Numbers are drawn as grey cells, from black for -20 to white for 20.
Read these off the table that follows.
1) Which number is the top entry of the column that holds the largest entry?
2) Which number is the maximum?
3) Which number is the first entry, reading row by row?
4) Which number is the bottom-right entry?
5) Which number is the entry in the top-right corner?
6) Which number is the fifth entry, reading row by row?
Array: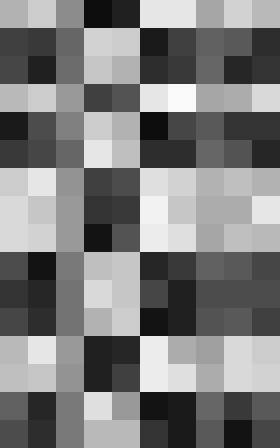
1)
16
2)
19
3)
8
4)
-9
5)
9
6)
-15

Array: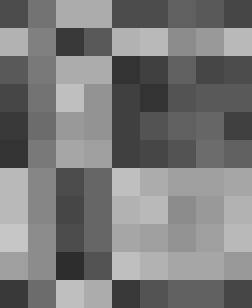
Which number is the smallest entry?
-13
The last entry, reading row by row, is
-9
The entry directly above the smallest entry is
-8
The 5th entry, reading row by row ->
-8
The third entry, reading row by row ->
7
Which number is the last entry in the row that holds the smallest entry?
4
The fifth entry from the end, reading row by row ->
-11
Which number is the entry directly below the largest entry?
5
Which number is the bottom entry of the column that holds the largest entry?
-11
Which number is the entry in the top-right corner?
-9
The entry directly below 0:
-1
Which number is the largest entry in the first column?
11
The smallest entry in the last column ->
-10
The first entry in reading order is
-8
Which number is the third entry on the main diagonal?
7
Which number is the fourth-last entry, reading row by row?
-7
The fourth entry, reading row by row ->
7
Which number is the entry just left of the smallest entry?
2
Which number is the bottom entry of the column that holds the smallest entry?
10
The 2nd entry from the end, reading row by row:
-5
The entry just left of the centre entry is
5
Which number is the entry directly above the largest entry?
9
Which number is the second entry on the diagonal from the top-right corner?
4
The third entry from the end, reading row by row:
-5
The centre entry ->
-10

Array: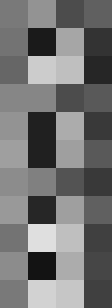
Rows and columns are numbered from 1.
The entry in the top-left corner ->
-1
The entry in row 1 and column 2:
3
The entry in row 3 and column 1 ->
-4
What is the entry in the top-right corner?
-5
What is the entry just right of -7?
-11
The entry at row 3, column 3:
10
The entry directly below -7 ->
5
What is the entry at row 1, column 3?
-8
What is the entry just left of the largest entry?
-2
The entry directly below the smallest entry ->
13
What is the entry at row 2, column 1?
-2
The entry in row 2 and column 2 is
-16
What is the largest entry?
15

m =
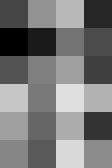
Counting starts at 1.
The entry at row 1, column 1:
-9
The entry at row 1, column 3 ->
9
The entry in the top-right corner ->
-14
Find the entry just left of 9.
3
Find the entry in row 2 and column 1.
-20
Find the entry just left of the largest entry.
-1
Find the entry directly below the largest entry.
7
